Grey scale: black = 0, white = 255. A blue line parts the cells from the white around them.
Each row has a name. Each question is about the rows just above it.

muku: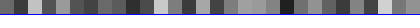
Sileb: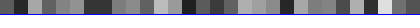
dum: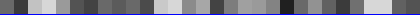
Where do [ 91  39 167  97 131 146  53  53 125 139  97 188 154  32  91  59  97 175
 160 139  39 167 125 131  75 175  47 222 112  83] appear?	Sileb
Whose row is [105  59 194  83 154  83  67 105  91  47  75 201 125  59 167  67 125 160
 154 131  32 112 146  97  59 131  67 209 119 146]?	muku
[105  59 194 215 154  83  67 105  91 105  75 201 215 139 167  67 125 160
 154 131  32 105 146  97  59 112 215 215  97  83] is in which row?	dum

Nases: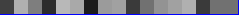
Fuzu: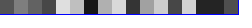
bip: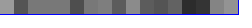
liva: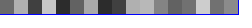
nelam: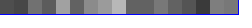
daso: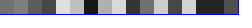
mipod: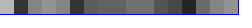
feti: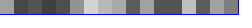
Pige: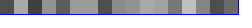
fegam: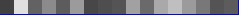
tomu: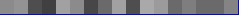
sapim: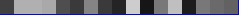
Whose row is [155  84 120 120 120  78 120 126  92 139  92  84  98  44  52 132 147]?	bip
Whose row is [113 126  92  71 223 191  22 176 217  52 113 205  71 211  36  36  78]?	daso
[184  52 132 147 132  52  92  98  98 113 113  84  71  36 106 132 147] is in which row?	mipod
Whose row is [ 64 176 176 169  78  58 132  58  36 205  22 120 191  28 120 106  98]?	sapim

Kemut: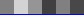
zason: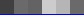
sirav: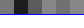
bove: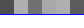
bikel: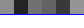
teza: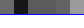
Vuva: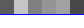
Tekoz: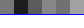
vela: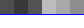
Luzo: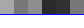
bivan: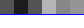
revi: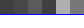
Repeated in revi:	[64]
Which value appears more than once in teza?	[91]

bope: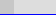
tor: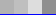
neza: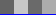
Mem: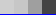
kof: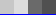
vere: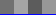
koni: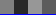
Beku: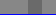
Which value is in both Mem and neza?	[199]
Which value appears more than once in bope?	[221]
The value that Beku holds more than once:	[135]
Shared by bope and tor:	[221]
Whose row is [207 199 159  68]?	Mem

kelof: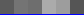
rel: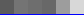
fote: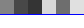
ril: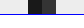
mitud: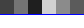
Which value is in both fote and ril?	[52]
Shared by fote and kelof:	[110]
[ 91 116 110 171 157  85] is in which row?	kelof
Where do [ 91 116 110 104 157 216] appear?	rel
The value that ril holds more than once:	[237]

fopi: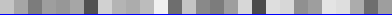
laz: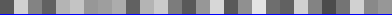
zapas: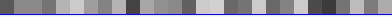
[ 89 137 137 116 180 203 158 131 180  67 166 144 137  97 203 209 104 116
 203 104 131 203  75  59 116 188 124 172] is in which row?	zapas

